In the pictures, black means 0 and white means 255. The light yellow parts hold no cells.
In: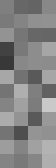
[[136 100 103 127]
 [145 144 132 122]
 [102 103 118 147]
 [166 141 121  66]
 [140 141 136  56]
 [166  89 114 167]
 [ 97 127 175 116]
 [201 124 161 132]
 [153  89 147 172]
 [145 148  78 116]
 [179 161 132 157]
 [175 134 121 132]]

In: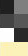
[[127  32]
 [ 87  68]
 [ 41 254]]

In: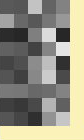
[[130 100 195  86  89]
 [152 119  88 104 163]
 [ 39 219 127  39  43]
 [228 133  66  91  97]
 [ 48 190 140  79  68]
 [ 74 203 136  64  84]
 [131 109 104 119 121]
 [ 96 180  73  56  63]
 [198 147  47  70  85]]

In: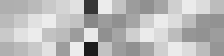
[[188 220 235 207 165 144 156 194 236  55 225 212 201 186 176 175]
 [146 150 188 220 235 207 165 144 156 135 194 204 236 225 201 186]
 [157 146 150 188 220 235 207 165 144 233 156 187 194 236 225 201]
 [150 188 220 235 207 165 144 156 194  27 236 157 225 201 186 176]]

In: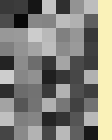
[[189 147  47 196  21  60  57]
 [ 94 177 188 132 135   8  76]
 [ 55 150 128 185 204 154 152]
 [ 63 154 139 189 164 147 128]
 [ 59  73 165  54 109 140  35]
 [177  71  54  31 145 135 205]
 [ 62  78 178  58 114 108  45]
 [114  65 119 177 115  86 163]
 [184  85  52  36 133 127 192]
 [ 24  95 185  71 179 138  69]]

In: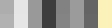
[[100 155 130  61 153 229 173]
 [102 155 132  61 153 230 178]]

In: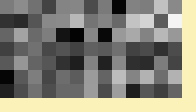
[[137 193 125 130   5 122  75 134 132  67 113 140 124]
 [244  92 212 195 104 132 116 184 139 137  85  42  50]
 [152 184 131 169 153   8 134   3  19 126 106 163 101]
 [ 76  48  75  66 112  90  96  66  83  72 113  95  64]
 [ 68 125  43  47 137  33 131  30  49  86 100 150  89]
 [178 110 178 132 188 100 155  92 109  70 126  89   5]
 [100  63  86  30 157  75 156 104 104  78 113  77  33]]

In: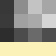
[[166 195 141  56]
 [213 169 161  58]
 [ 77 106  76  45]]

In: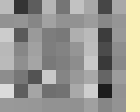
[[168  70 168 194 117 181  93  52 188]
 [149 136 156 146 146 162 134 148 146]
 [152  60 186 175 121 125 154  90 204]
 [141  75 189 149 131 126 161 135 184]
 [136  57 200 141 127 121 165 143 186]
 [156 101 168 153 133 201  83 119 141]
 [145  28 206 169 114 111 165  94 219]
 [147 134 160 145 146 146 151 152 153]]
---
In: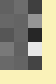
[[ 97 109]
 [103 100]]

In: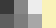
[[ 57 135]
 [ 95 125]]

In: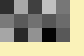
[[ 46 168]
 [122  90]]

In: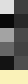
[[223  63]
 [  9  40]]

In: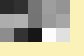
[[ 41  49]
 [173 176]]

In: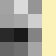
[[163 218]
 [160 167]]

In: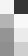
[[244  53]
 [180 248]]
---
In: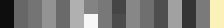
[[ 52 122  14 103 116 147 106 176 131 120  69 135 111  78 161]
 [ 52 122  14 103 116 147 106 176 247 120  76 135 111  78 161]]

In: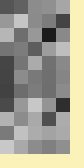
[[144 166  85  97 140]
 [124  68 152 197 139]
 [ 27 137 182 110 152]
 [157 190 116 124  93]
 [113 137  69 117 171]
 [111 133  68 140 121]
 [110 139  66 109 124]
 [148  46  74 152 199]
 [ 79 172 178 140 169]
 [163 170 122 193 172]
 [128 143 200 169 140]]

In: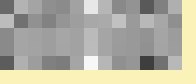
[[128 175 105 179 164 143 139 162 231 182 137 147  89]
 [167 143 188 113 145 130 149 158 168 170 193 154 184]
 [165 156 138 165 162 158 166 162 186 165 156 153 147]
 [164 157 138 165 163 158 165 162 187 165 155 153 145]
 [113 184  92 176 157 128 124 165 247 182 144 150  62]]

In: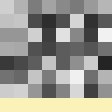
[[154 182 207 178 124 163 137 122]
 [ 49  88 193 197  75  46  79 213]
 [ 59 241 150 150 208  61 225 135]
 [ 85 114 171 168  81  67  92  98]
 [203  36  57  73  93 195  92 143]
 [111 180 114 104 196 124 208 240]
 [ 64 145 204 209 150  80 131 215]]

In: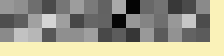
[[ 74 138 152 143 110  74 118 157 122  98 169   4 104 115  56]
 [199  76  78  94 161 213 159  71 102  99   5 151 132 111 152]
 [ 99  91 138 194 183  87 143 143 159  72  92  54 153  91 146]]

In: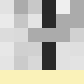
[[239 171 226 171 200  40]
 [171 171 234 198 228  41]
 [171 209 220 218 171 171]
 [225 223 231 208 209  41]
 [225 227 228 203 216  41]]

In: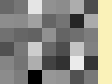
[[173  77 104 118 229 145 140]
 [ 37 171 141 139 161 101 116]
 [111 125 113 102  98 145 100]
 [196 129  80 120 205 104  77]
 [235  52 133 116 174  66  49]
 [ 81 120 140 125   0 151 147]]

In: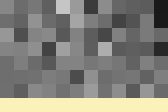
[[ 92  25 135 108 119  95 197 154  59 140 102  95]
 [122  26 110  99 146 107  96 165 126 109  67  83]
 [122 105 151  79 132 137  88 130  93  71 129 101]
 [ 91  39 132 129 143  67 160 135  94 173  91  95]
 [128 109 110 126 107  88 131 131 119 126 118  98]
 [ 98 127 110 111 113 125 120  76 144 109 115 118]
 [150 107 111  95 137 130 113 125 155 113 141  90]]

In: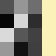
[[150 110  82]
 [214  45   7]
 [ 87  65 218]
 [ 18  63 152]]
